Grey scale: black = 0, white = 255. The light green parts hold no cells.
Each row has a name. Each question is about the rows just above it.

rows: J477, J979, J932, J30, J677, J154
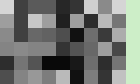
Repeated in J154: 125
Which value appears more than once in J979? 158
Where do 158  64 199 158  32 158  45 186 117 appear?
J979
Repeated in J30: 132
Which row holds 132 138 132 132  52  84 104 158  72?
J30

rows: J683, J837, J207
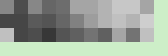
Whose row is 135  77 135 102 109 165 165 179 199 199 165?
J683
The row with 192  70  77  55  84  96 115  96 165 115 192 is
J207

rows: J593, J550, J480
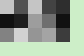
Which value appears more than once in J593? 197
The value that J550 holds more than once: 17

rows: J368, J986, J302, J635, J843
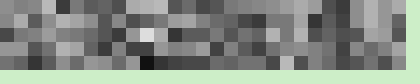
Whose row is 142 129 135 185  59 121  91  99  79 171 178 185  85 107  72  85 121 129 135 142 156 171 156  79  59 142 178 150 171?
J368
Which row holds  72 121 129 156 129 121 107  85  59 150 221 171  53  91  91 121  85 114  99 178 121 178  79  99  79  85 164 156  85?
J302
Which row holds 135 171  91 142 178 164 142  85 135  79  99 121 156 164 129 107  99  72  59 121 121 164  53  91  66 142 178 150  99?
J986

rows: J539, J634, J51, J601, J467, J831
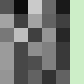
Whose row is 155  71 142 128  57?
J601
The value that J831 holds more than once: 98
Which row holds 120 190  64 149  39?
J51

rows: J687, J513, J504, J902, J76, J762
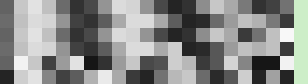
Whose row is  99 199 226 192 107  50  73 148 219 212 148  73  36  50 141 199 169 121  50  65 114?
J687
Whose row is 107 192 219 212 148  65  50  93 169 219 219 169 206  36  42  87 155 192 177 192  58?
J902
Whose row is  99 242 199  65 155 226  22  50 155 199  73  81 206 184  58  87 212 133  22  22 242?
J76
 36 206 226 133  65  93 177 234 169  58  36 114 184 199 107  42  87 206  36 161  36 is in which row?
J762

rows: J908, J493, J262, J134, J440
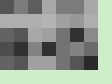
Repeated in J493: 174
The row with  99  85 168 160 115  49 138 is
J262
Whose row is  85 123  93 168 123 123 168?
J908

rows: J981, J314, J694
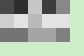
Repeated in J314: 227
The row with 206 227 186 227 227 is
J314
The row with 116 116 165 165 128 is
J694
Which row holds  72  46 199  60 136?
J981

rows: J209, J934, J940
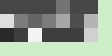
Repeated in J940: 62
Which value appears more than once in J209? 70
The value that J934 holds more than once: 124
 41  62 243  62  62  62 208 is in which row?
J940
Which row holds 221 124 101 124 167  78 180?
J934

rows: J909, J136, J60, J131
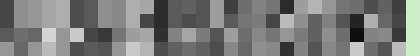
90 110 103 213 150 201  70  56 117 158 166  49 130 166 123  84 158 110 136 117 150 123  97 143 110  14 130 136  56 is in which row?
J60
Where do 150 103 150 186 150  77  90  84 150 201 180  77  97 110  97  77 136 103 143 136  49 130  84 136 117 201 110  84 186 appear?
J131

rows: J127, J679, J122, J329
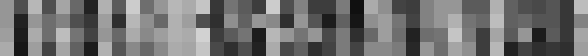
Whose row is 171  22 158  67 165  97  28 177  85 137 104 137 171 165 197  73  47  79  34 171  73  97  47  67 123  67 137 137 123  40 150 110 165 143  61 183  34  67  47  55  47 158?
J329
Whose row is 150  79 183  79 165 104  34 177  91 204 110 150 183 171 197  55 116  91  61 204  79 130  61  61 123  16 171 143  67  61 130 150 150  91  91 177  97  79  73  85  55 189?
J127
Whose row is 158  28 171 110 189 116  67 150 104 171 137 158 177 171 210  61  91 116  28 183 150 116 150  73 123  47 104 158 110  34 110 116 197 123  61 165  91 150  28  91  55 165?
J122

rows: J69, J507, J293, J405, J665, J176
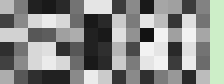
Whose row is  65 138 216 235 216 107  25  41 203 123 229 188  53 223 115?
J507
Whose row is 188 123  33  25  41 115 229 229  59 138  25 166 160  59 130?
J69

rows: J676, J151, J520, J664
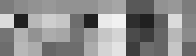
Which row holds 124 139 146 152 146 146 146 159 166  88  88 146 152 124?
J676
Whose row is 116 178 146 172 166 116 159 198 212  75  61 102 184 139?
J520
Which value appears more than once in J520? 116

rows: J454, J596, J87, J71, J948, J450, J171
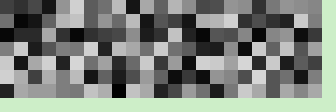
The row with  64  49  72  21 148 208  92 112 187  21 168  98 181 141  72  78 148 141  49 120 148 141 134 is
J454
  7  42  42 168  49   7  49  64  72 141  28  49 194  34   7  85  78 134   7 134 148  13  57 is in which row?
J87

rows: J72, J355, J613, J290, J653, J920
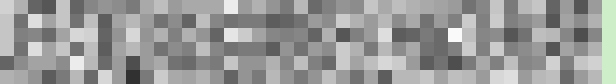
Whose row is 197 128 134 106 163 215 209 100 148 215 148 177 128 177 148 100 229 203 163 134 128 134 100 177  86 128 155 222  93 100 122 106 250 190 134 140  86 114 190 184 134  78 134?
J613
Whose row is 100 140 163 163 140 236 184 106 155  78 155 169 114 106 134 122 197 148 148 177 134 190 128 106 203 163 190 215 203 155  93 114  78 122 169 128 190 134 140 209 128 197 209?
J653
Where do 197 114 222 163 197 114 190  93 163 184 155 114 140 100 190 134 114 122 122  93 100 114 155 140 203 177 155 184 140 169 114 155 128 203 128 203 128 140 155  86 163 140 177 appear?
J355

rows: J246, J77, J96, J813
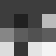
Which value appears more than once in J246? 61
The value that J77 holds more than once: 61
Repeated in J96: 93
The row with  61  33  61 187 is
J77

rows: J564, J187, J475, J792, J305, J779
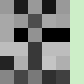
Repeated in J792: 189
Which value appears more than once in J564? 153
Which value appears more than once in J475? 0
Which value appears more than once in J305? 175
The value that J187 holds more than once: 168

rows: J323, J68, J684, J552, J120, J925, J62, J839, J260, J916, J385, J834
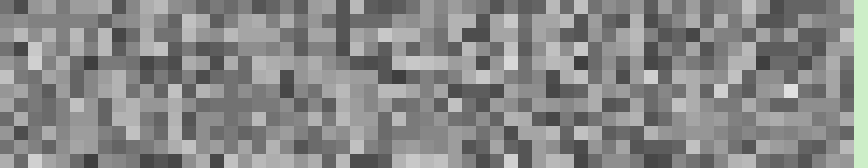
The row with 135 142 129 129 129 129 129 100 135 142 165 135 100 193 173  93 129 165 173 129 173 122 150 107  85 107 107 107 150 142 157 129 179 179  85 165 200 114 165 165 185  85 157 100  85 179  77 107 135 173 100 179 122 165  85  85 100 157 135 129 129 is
J68
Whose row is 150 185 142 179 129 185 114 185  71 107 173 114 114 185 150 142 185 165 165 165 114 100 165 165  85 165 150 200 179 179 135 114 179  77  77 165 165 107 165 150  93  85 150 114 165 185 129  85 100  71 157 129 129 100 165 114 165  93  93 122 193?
J684
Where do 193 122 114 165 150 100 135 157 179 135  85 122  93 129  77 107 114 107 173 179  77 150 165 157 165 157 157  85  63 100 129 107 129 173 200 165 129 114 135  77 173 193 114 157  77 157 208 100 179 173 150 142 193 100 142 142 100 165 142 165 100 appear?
J925
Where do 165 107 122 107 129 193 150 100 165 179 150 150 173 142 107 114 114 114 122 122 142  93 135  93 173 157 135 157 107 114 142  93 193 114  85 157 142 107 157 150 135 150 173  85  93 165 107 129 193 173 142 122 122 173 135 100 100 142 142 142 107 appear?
J839
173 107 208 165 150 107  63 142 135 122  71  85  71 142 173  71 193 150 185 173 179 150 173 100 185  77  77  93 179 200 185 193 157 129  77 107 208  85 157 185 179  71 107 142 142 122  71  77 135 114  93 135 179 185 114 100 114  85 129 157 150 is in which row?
J834
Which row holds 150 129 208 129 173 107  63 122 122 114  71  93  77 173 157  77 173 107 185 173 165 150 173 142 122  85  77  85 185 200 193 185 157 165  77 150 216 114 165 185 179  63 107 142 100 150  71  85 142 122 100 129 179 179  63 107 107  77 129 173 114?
J120

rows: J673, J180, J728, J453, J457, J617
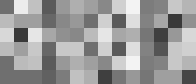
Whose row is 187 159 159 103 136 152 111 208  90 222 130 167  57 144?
J180
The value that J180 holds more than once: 159

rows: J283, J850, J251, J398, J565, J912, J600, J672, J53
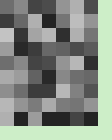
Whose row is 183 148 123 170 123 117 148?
J672
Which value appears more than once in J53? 35

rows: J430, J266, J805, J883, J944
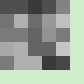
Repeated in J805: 123
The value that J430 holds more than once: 79
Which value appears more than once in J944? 176
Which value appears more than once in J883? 100

